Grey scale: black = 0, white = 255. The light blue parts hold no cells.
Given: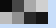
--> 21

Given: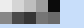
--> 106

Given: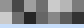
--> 50

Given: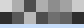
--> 46

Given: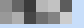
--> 204

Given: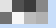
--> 177

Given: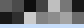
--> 107

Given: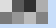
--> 130

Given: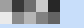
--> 99
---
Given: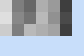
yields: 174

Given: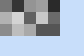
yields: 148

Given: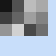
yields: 81

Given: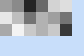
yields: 105

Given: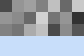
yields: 192

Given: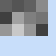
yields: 84

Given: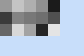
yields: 175

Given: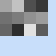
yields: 194

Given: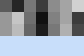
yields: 140
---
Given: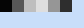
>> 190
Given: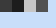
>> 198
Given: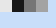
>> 118
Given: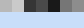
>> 54
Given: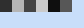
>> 68
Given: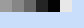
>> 102
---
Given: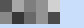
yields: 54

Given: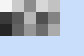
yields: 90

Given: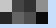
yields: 100

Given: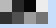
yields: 80

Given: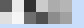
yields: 245

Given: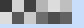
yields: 89
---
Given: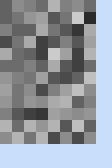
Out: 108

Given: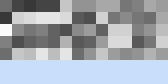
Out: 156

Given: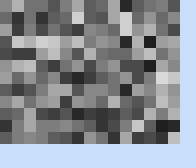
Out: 84

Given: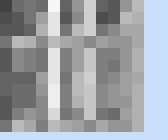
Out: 186

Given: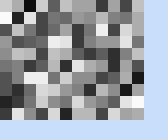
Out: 193

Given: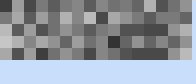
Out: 146

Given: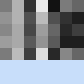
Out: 102
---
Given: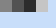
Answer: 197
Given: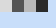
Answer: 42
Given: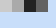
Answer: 98
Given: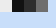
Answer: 110
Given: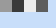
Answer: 93
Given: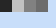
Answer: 108
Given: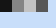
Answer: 87
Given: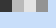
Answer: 147
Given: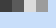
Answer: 156
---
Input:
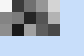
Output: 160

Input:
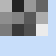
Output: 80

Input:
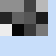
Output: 58

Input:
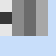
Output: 107

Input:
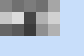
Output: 59

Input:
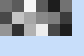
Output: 178

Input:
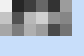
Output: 175

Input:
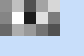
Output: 153

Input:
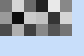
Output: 64
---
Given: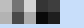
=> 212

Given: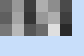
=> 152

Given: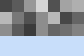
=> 184

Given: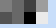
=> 104

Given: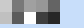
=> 160

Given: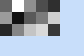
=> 89

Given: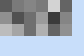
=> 155

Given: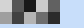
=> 24
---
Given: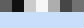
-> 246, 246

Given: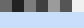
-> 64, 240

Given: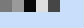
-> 8, 221

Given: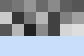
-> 182, 222

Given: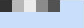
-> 235, 235

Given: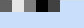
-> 125, 230

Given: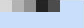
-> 145, 217
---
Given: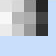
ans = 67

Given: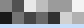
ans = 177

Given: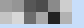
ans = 178

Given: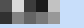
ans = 152

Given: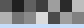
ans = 129

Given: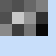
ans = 48

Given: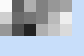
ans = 238
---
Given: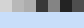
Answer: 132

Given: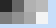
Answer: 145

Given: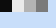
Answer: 234

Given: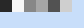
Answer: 166

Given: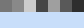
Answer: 159

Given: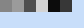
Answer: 211

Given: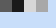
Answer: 26

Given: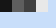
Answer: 94
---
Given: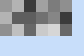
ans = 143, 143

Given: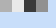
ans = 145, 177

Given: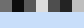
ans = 190, 110

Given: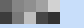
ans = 210, 60

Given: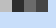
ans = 69, 190

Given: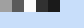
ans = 26, 160

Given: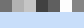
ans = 133, 113
